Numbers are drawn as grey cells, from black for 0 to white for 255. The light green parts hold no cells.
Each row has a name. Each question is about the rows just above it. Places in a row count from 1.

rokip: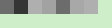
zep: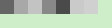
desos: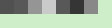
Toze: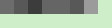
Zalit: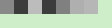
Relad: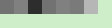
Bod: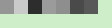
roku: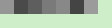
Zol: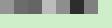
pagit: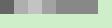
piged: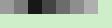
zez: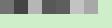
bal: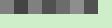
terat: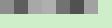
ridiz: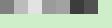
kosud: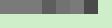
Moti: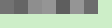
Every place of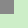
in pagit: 5 6 7
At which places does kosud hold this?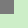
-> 1 2 3 6
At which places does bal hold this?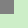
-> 1 3

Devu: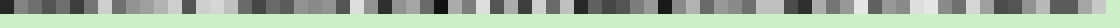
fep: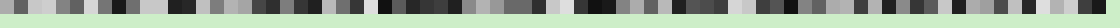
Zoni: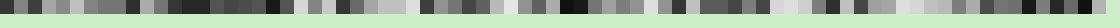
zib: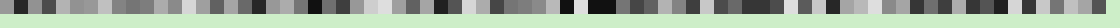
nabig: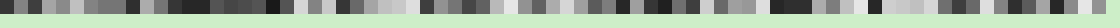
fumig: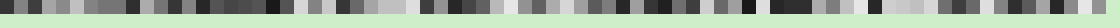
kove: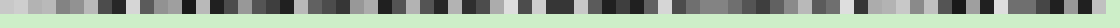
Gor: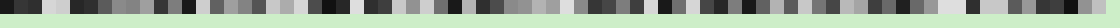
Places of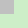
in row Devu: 17 41 55 56
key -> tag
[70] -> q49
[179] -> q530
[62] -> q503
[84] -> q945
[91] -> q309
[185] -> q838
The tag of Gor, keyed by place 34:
q530
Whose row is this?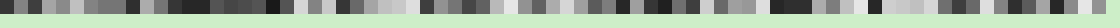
nabig
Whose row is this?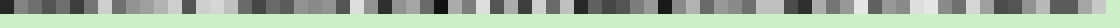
Devu
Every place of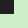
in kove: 16 21 28 44 46 71 76 78
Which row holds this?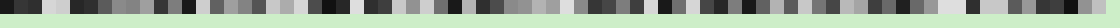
Gor

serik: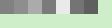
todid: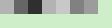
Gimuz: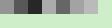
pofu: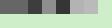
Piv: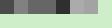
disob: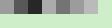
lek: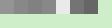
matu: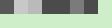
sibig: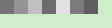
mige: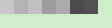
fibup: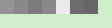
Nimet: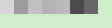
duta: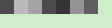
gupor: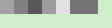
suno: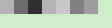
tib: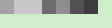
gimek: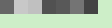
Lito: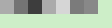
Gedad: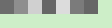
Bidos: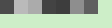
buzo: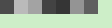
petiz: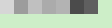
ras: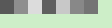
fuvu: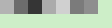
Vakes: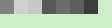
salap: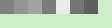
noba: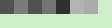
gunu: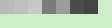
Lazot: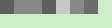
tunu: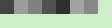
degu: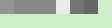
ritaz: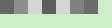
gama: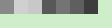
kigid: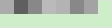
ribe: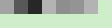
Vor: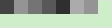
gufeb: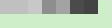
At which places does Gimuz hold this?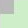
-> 7
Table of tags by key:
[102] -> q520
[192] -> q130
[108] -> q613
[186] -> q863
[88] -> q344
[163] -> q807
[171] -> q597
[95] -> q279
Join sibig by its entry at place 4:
q613
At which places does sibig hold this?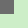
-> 4
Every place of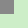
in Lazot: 2 3 6
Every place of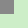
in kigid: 3 6

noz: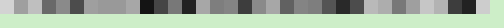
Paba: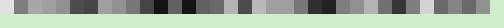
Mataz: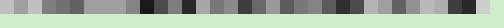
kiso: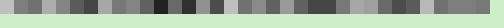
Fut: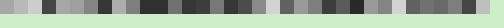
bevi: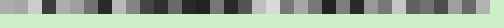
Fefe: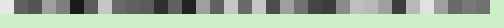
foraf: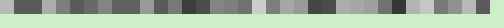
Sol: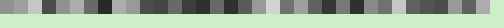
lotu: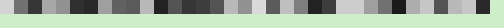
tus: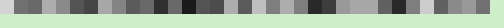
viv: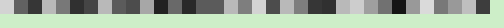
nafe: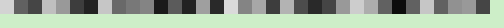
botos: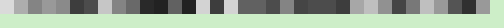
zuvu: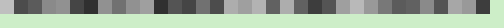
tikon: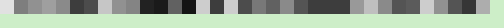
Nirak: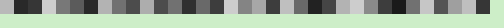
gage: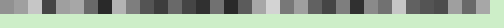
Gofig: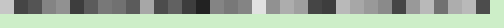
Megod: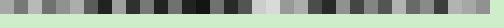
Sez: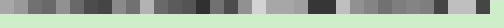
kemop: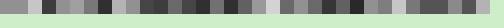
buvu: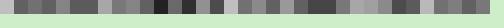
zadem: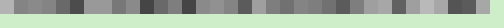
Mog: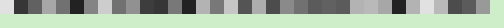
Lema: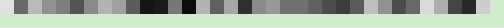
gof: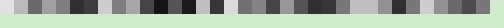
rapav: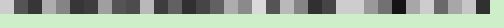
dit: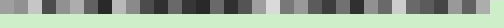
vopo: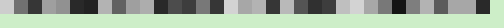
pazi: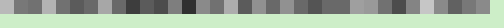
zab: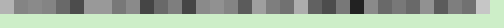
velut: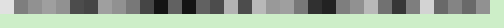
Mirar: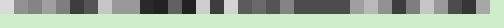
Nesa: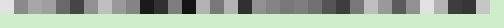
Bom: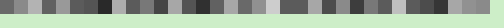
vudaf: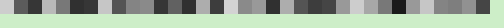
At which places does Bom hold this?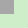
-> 13 17 23 33
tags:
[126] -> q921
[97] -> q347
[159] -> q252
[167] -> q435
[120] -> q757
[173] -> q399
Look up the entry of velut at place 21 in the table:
q252
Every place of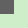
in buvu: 2 4 11 20 22 34
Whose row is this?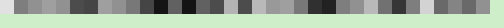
velut

